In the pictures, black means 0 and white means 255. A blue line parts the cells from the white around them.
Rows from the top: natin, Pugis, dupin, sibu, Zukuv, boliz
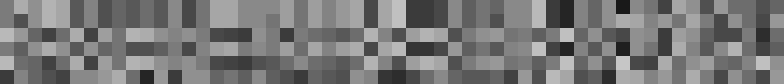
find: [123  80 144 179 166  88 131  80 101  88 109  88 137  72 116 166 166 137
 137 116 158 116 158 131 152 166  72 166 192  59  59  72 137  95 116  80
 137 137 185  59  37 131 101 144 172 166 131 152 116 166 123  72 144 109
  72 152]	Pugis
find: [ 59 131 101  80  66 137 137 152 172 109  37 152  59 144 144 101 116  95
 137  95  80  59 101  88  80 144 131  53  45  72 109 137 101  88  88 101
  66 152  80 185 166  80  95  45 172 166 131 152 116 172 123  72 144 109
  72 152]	boliz
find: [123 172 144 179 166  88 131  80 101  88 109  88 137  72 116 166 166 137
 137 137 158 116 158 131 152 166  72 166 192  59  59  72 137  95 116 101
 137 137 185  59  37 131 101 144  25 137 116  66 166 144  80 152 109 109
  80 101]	natin
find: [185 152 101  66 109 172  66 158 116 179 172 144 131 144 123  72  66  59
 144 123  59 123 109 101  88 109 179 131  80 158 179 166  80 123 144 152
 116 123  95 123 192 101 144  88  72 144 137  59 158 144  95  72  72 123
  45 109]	dupin
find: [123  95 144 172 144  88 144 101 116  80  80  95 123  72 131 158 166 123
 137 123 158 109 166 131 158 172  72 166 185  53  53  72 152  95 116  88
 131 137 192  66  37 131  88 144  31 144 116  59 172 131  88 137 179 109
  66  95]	sibu

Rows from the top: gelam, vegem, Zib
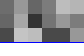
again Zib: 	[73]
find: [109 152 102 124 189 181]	gelam
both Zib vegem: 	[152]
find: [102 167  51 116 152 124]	vegem
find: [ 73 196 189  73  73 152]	Zib

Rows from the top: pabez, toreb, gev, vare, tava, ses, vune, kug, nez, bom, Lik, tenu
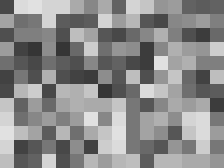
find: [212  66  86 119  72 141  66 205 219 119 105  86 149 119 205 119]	Lik
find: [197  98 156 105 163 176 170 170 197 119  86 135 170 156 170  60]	kug

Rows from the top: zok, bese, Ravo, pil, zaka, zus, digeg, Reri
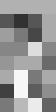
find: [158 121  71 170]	Ravo
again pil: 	[134]
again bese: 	[86]
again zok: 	[177]
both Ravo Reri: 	[121]

